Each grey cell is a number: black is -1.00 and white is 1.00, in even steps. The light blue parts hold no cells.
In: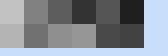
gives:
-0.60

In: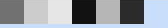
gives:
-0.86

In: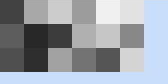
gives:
0.22

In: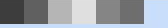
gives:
0.75

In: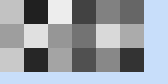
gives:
-0.48

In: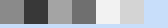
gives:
-0.13

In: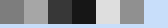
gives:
-0.83

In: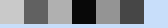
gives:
-0.94

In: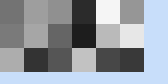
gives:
-0.66
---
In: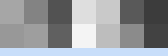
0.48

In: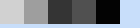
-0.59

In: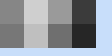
0.50

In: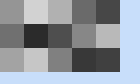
0.00

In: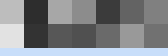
-0.17

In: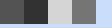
-0.61
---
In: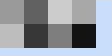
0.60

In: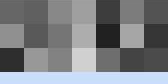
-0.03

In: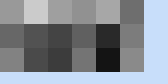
0.31

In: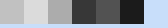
-0.36

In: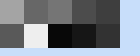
-0.40

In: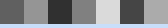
-0.46

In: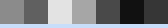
-0.87

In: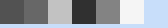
0.03
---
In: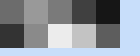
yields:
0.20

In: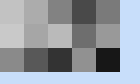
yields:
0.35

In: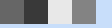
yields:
-0.55

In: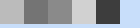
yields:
-0.09

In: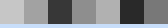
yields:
0.27

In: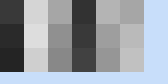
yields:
0.67
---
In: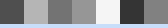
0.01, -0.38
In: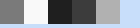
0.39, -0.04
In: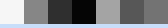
-0.10, 0.93
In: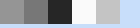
0.54, 0.17
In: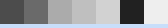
0.87, -0.40
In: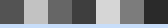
-0.67, -0.35
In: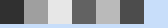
-0.40, -0.62
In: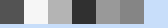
0.04, -0.35
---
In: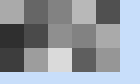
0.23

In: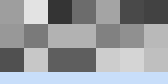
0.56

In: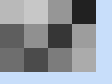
-0.41

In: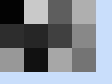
-0.87

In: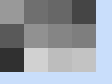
0.64

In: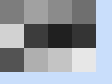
0.37
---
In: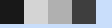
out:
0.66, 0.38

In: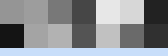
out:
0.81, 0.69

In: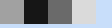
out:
0.71, 0.26

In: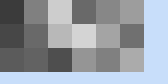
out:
0.66, 0.61

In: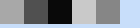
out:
0.58, 0.32

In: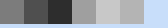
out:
0.57, 0.41
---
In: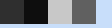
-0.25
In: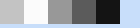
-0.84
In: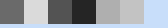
0.53
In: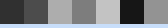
0.15
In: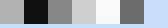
-0.15
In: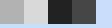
-0.45
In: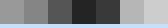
0.60
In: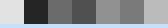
0.46
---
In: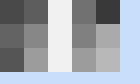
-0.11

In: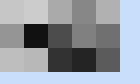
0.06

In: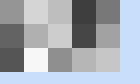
-0.51

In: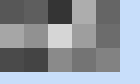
0.36

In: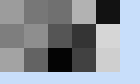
0.40

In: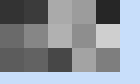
0.22

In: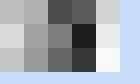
-0.30
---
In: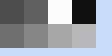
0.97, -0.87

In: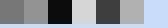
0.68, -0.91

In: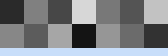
0.69, -0.84

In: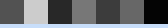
0.60, -0.97

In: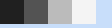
0.91, -0.75

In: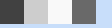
0.95, -0.49

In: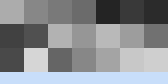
0.68, -0.72
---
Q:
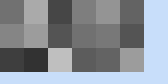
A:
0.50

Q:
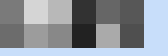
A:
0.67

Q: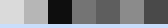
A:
0.71

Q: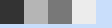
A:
0.85

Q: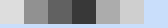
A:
0.73

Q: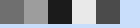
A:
0.83

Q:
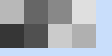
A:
0.75

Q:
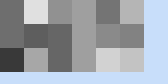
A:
0.76
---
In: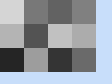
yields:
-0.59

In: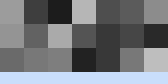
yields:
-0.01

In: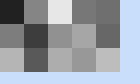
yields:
0.36

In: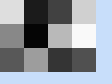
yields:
-0.59

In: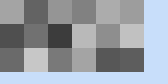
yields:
-0.05

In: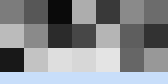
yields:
0.74
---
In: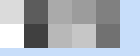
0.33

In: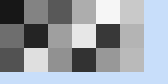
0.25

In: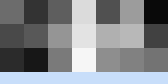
0.17

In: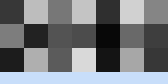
-0.35

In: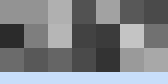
0.43

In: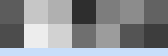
0.38

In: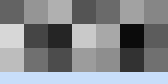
-0.71
